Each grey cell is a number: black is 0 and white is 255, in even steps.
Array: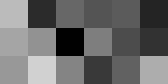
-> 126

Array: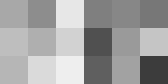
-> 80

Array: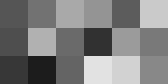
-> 49

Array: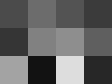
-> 129

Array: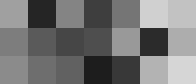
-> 153

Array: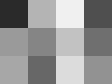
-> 133

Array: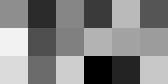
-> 179
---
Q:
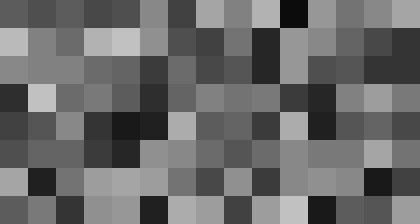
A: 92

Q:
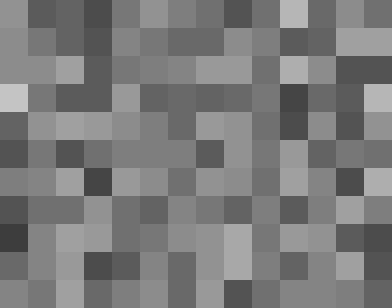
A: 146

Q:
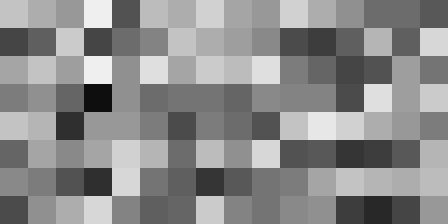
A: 195

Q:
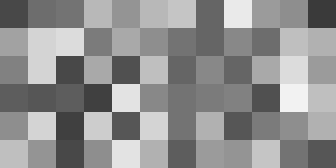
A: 72

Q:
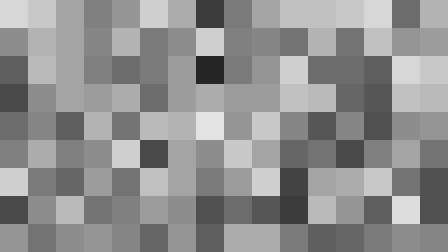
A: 215

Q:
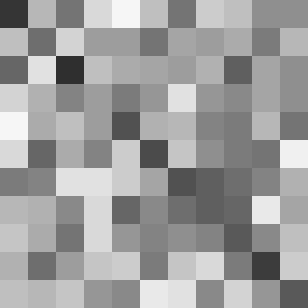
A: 53

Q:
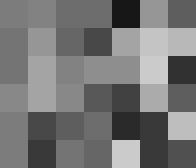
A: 124
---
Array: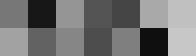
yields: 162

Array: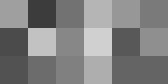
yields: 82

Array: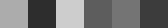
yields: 172

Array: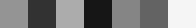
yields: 148

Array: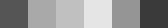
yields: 85

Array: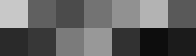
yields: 42

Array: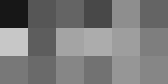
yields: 120
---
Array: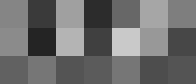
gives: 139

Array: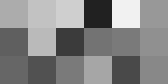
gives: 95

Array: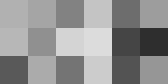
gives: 183

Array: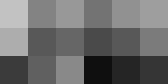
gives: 173

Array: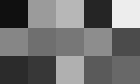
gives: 134

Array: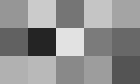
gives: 97

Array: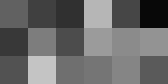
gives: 56
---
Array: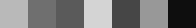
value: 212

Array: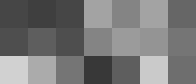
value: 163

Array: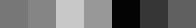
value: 152

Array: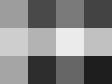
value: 67

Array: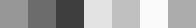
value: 227

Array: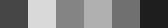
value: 176

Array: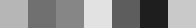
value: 226

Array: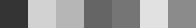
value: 101

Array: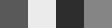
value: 133
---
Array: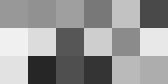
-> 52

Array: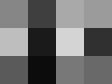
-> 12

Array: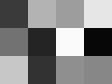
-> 50

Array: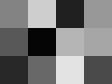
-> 104

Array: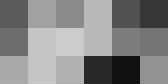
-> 40

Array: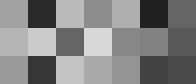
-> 148

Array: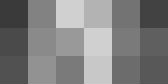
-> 200

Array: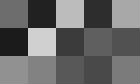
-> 88
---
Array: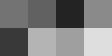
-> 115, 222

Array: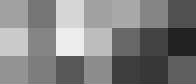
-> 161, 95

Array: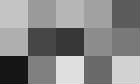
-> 196, 210

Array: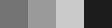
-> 116, 28

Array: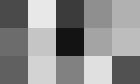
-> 74, 81

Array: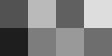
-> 82, 110

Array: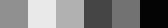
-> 144, 4
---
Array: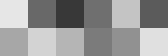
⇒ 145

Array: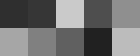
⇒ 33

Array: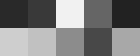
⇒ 72

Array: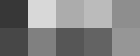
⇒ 99

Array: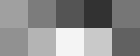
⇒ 201

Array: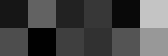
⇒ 84

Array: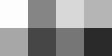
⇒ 118
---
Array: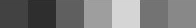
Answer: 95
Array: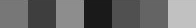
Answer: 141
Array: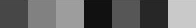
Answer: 157
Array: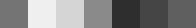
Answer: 213
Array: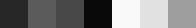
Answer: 72
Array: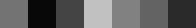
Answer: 68
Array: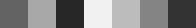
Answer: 39
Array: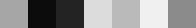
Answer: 35
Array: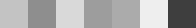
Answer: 217
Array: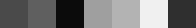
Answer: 11
